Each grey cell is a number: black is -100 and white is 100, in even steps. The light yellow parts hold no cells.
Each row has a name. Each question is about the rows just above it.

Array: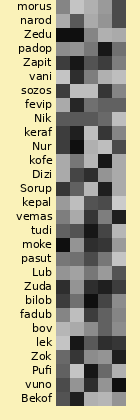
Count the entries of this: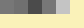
5
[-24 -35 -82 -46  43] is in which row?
tudi
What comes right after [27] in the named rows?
[-7]
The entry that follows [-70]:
[-12]

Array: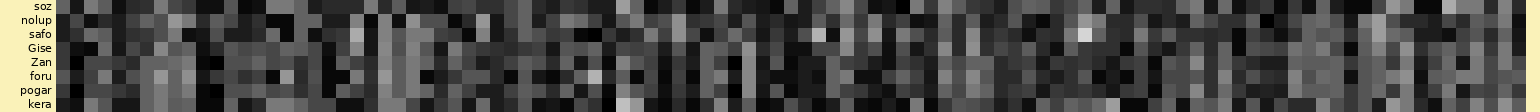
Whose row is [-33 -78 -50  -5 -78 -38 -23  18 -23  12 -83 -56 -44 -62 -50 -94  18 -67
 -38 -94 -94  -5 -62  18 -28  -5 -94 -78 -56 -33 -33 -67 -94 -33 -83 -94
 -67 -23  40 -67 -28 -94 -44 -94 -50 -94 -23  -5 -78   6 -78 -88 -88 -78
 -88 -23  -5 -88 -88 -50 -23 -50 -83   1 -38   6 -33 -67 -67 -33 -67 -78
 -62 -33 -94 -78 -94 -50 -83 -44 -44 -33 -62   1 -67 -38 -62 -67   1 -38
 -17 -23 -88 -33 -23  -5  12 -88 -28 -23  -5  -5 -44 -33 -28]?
foru
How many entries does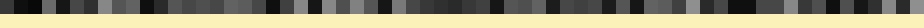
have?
66
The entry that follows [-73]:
[-78]
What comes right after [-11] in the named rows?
[-23]
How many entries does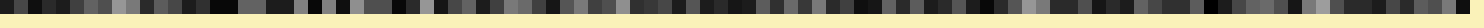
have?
105

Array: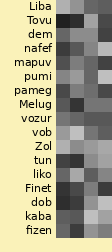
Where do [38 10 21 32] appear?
Zol
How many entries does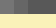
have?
4
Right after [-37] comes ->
[-2]
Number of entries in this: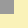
1
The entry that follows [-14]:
[-43]

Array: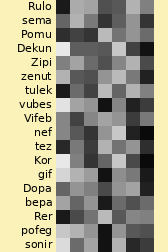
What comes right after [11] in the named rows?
[-5]
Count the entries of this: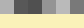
6
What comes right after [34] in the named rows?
[28]
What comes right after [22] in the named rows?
[-86]

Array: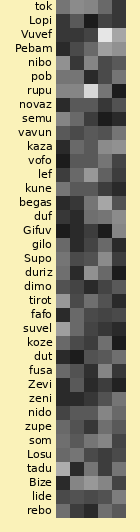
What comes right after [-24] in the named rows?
[-52]
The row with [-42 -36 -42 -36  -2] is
lide
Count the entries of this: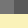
2
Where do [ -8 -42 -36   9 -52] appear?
Supo
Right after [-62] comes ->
[4]
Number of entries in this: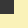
1

